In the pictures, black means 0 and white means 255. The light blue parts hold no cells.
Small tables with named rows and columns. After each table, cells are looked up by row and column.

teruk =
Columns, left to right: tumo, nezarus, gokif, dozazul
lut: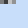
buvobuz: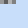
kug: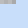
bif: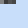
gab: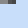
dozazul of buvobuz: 128
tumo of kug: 188
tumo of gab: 135
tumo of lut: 125
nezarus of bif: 59
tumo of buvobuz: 153
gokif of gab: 82
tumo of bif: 131
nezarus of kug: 178
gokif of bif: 82
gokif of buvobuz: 180
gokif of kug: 187
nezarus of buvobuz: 95
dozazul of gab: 71
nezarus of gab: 136
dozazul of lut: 146

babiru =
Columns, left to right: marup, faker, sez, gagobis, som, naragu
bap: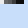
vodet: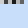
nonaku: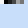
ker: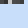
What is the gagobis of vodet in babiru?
26
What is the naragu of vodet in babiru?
99
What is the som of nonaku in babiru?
162
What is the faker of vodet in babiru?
64
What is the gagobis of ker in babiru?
76
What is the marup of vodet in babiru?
206

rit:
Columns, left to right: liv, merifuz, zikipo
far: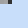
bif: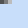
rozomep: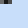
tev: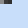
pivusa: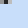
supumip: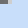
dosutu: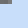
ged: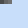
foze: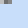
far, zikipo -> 50
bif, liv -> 82
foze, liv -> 192
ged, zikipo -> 113
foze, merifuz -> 111
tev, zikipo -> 48
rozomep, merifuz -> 23
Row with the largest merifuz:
far

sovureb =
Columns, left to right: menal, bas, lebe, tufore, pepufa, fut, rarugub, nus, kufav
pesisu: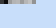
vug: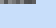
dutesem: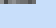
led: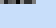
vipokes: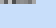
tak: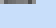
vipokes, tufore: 77
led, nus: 47
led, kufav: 121
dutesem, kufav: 108
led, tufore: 102
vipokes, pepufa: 138
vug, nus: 79
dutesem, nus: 86
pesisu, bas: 11
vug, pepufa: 95
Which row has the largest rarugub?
pesisu

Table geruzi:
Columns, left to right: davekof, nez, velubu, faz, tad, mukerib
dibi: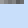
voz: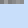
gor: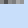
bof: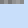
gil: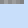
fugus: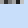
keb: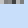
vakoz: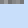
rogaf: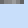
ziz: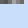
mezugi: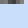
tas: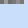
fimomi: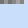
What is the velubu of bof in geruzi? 120
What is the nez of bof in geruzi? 150
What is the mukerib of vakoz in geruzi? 120
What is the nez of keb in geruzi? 126
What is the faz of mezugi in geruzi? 62
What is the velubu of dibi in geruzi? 117
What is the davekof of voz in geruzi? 124
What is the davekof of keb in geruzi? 195
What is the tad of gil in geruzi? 142
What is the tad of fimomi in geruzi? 164
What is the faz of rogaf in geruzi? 155
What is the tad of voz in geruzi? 151
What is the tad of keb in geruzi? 181
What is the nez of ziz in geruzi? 85
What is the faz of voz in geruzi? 137
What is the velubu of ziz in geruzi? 113
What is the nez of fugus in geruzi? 47
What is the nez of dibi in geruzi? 133
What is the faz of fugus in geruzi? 163
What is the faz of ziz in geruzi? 163

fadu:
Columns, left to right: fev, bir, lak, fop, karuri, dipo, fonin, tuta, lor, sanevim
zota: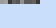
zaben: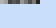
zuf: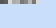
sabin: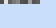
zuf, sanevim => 219
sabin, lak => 95
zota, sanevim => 57
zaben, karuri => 75
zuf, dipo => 120
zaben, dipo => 149
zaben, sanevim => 37
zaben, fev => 177
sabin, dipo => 81
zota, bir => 162
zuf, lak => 217
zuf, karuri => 178
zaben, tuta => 76
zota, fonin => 89
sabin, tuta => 159
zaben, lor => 120

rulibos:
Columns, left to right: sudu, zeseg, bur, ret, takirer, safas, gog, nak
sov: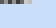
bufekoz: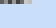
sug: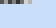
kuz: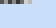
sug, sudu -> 85
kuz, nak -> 186
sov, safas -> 104
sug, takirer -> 51
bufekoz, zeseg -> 146
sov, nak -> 191
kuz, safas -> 106
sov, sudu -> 91
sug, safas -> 109
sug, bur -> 65
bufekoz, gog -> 200

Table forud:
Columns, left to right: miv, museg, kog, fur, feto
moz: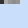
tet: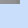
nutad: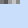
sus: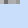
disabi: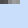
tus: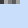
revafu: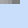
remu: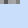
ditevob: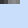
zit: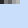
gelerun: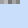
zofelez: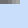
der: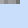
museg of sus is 113
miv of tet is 149
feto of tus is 160
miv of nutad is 119
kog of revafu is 151
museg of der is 140
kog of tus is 126
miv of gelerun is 160
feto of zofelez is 163
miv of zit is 40
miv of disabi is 77
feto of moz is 148
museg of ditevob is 76
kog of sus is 171
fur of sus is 175
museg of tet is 146
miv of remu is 163
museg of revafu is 161

